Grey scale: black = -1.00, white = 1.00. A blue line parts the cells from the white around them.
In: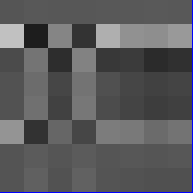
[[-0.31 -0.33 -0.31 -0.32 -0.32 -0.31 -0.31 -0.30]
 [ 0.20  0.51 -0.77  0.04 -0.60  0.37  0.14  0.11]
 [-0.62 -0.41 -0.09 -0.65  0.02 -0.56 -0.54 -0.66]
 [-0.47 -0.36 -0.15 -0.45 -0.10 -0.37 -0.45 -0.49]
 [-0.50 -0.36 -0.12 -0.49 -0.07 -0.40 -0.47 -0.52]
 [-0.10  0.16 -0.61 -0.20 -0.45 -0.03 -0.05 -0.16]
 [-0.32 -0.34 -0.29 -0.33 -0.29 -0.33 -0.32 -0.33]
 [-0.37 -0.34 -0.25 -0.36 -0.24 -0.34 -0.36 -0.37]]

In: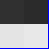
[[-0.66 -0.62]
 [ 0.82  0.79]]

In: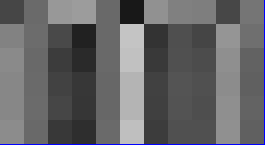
[[-0.08 -0.45 -0.17  0.19  0.22 -0.18 -0.81  0.14  0.00 -0.01 -0.44]
 [-0.13  0.02 -0.15 -0.43 -0.74 -0.18  0.54 -0.60 -0.38 -0.46  0.17]
 [-0.23  0.08 -0.18 -0.53 -0.67 -0.18  0.51 -0.55 -0.37 -0.40  0.12]
 [-0.25  0.06 -0.17 -0.48 -0.57 -0.19  0.41 -0.49 -0.34 -0.37  0.10]
 [-0.22  0.06 -0.16 -0.45 -0.58 -0.19  0.41 -0.50 -0.35 -0.39  0.12]
 [-0.25  0.10 -0.18 -0.56 -0.64 -0.17  0.50 -0.53 -0.37 -0.37  0.13]]

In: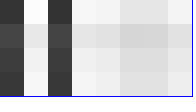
[[ 0.91 -0.59  0.98 -0.60  0.94  0.91  0.80  0.80]
 [ 0.77 -0.46  0.82 -0.47  0.80  0.77  0.68  0.69]
 [ 0.83 -0.52  0.90 -0.53  0.88  0.85  0.74  0.74]
 [ 0.87 -0.56  0.94 -0.56  0.92  0.88  0.77  0.77]]

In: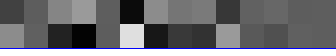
[[-0.26 -0.49 -0.27  0.04  0.21 -0.26 -0.91  0.10 -0.08 -0.04 -0.57 -0.24
  -0.19 -0.27]
 [-0.26  0.10 -0.25 -0.73 -0.98 -0.27  0.75 -0.82 -0.55 -0.61  0.21 -0.30
  -0.37 -0.25]]

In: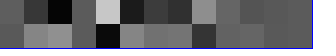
[[-0.29 -0.26 -0.57 -0.96 -0.29  0.56 -0.79 -0.53 -0.62  0.11 -0.21 -0.34
  -0.31]
 [-0.29 -0.30  0.04  0.13 -0.29 -0.92  0.04 -0.11 -0.09 -0.59 -0.23 -0.21
  -0.30]]
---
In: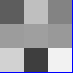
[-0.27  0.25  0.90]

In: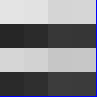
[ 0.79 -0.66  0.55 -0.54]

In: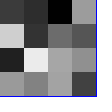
[-0.54 -0.60  0.30 -0.49]

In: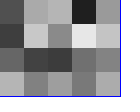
[-0.37  0.57 -0.53 -0.05]

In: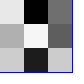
[0.82 0.93 0.60]

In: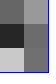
[-0.20 -0.15]

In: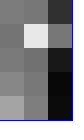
[-0.03  0.82 -0.81]
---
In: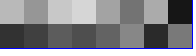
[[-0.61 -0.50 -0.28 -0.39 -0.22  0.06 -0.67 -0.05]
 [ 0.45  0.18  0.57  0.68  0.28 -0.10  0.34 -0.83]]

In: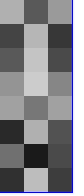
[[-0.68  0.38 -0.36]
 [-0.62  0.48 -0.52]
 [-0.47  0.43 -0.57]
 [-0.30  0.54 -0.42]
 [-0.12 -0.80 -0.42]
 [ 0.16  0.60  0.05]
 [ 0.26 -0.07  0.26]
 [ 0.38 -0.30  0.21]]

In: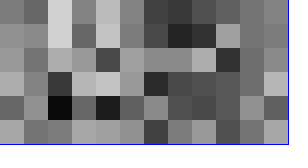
[[-0.19  0.14 -0.93 -0.19 -0.78 -0.25  0.08 -0.37 -0.43 -0.31  0.14 -0.25]
 [-0.03 -0.19  0.64  0.03  0.47  0.03 -0.49 -0.55 -0.37 -0.25 -0.09  0.03]
 [ 0.14  0.08  0.64 -0.19  0.53 -0.03 -0.43 -0.72 -0.61  0.25 -0.09 -0.03]
 [ 0.20 -0.09  0.36  0.20 -0.43  0.25  0.08  0.08  0.36 -0.61 -0.14  0.08]
 [ 0.30 -0.09 -0.03  0.30  0.25  0.14 -0.49 -0.03  0.20 -0.37 -0.09  0.30]
 [ 0.36  0.03 -0.55  0.42  0.53  0.20 -0.67 -0.43 -0.37 -0.31 -0.14  0.42]]

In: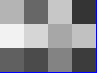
[[-0.25 -0.41  0.03 -0.53]
 [ 0.41 -0.19  0.56 -0.59]
 [ 0.90  0.68  0.31  0.51]]

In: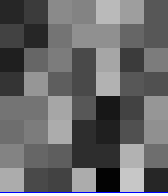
[[-0.76 -0.20 -0.03 -0.43  0.30 -0.54 -0.03]
 [-0.70 -0.54  0.08  0.03  0.46  0.24 -0.32]
 [-0.59  0.18 -0.26 -0.43  0.40 -0.32 -0.37]
 [-0.48 -0.70 -0.09  0.13  0.13 -0.20 -0.32]
 [-0.14 -0.03  0.35 -0.65 -0.76 -0.37  0.13]
 [-0.09 -0.09  0.30 -0.32 -0.82 -0.48  0.18]
 [ 0.03 -0.20 -0.26 -0.65 -0.65  0.40 -0.14]
 [ 0.35 -0.43 -0.48  0.35 -0.98  0.56 -0.70]]

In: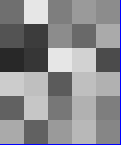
[[-0.69 -0.58  0.80  0.65 -0.41]
 [-0.35 -0.53  0.10 -0.18  0.33]
 [-0.24  0.55 -0.07  0.39 -0.01]
 [-0.13  0.80 -0.01  0.21  0.10]
 [ 0.33 -0.24  0.21  0.44  0.05]
 [ 0.60  0.50 -0.29  0.50  0.39]]
